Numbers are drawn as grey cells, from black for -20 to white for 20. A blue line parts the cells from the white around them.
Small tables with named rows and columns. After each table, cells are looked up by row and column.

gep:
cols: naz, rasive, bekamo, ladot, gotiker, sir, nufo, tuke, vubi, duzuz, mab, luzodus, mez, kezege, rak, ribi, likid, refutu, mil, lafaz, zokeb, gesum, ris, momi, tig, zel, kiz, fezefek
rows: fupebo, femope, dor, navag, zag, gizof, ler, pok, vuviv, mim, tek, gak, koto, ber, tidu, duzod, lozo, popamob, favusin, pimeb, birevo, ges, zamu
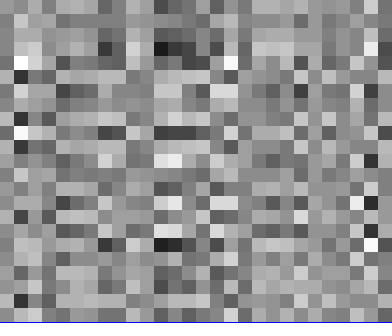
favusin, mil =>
4
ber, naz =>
4
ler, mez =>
11
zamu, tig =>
0
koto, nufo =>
-1
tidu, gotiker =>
-9
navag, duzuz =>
13
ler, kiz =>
-10
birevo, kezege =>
-5
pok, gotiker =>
-3
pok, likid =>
9
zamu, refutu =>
-3
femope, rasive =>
11
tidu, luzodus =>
12
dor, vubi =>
-2
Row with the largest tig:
pimeb

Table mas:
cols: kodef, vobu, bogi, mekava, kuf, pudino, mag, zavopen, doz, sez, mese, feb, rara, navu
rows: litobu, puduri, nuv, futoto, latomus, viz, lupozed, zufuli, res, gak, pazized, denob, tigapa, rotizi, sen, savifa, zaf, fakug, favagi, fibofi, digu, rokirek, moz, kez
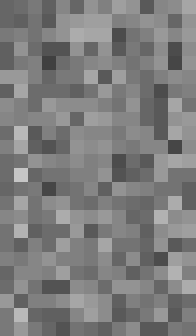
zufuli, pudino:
2
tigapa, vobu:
11
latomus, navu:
3
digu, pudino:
2
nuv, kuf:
3
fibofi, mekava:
0
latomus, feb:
3
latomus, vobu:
-1
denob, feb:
4
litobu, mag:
3
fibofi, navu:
0
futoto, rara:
-8
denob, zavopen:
1
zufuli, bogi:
-3
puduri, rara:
-4
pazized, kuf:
-4
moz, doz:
-6
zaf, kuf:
-3
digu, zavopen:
-3

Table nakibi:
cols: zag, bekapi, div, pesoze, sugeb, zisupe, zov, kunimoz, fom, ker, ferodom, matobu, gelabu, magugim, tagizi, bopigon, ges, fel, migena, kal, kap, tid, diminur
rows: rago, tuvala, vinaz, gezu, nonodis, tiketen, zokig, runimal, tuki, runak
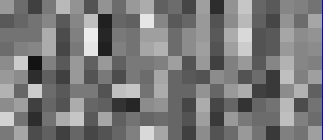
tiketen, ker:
-1
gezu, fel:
12
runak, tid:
-2
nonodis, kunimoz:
4
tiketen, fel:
-7
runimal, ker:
-14
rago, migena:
-4
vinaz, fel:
14
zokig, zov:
-1
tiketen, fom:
-8
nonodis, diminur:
0
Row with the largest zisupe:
tuki

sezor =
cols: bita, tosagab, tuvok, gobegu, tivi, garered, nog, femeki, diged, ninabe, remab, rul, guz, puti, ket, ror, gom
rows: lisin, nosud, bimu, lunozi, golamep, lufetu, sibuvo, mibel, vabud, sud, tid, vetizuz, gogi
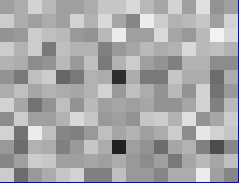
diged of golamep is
8
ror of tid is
-8
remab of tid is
3
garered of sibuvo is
6
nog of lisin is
7
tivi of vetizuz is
5
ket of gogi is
17
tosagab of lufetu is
-1
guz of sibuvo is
9
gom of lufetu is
7
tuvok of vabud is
5
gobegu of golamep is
3
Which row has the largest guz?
lisin

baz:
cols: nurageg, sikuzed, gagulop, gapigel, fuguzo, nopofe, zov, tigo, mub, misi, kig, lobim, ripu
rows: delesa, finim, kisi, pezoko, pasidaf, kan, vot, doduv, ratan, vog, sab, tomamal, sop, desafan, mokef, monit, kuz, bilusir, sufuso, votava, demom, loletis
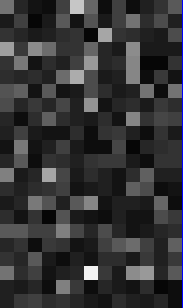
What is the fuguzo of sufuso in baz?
-18
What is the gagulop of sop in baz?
-14
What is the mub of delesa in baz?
-10
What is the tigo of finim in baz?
-16
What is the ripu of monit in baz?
-11
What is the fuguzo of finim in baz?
-6
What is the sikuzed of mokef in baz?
-14
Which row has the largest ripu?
vot

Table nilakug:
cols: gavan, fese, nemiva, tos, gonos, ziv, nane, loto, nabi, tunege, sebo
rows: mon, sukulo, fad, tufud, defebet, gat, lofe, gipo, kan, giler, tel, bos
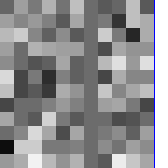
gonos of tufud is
5
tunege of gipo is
-1
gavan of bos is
4
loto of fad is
12
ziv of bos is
8
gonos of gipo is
4
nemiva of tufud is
8
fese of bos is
7
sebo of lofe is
10
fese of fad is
12
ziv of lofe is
3
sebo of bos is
6
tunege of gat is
1
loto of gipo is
5

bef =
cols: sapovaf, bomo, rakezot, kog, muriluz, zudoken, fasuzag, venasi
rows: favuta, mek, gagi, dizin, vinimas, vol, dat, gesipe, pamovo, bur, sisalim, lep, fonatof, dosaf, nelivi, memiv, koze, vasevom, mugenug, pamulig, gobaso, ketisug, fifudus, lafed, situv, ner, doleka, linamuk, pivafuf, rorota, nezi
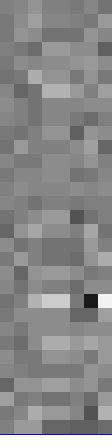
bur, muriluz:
3
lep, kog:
2
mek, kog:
1
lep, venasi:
0
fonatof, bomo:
1
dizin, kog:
4
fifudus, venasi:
5
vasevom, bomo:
-2
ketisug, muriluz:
12
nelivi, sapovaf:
1
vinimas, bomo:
2
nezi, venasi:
-3
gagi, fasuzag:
3
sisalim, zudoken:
2

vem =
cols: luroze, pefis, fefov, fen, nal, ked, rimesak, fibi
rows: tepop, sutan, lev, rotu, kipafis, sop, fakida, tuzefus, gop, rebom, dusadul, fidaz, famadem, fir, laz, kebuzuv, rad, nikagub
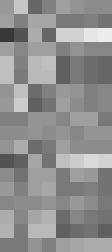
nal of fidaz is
10
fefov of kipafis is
9
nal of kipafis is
-5
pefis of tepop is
11
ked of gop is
5
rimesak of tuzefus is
0
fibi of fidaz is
13
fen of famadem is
5
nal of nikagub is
5
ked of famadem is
5
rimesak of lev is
16
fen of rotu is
5
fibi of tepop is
2
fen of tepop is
0
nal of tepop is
5
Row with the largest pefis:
tuzefus

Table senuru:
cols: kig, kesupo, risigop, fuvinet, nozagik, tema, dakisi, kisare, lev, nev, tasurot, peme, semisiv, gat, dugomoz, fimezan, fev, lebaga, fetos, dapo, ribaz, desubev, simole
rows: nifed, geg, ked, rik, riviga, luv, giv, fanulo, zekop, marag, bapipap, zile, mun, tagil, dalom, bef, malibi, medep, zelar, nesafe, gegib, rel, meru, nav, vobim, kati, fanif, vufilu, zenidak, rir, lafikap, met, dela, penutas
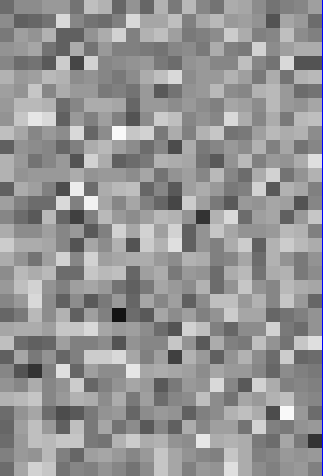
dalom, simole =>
1
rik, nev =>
0
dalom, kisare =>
6
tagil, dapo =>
-6
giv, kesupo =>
3
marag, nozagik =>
2
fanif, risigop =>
-12
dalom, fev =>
-6
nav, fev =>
-4
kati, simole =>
-3
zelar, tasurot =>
7
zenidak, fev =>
-2
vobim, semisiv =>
11
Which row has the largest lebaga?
medep

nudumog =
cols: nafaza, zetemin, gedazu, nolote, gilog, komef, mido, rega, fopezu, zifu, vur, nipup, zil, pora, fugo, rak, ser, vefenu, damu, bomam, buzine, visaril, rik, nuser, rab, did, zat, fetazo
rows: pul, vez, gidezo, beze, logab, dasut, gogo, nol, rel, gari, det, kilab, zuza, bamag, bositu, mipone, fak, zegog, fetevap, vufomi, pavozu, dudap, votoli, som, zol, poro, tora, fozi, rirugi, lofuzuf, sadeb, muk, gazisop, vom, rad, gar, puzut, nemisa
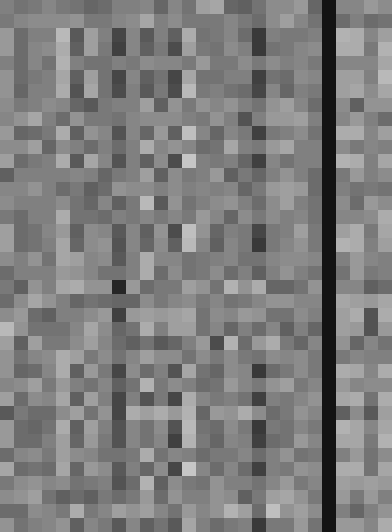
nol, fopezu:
0
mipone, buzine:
0
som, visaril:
0
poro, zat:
0
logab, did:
1
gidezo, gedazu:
0
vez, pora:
-1
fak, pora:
10
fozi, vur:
8
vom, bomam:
0
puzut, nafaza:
-3
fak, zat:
-1
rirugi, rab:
6
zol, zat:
1
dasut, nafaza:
3
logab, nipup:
1
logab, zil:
1
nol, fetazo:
3

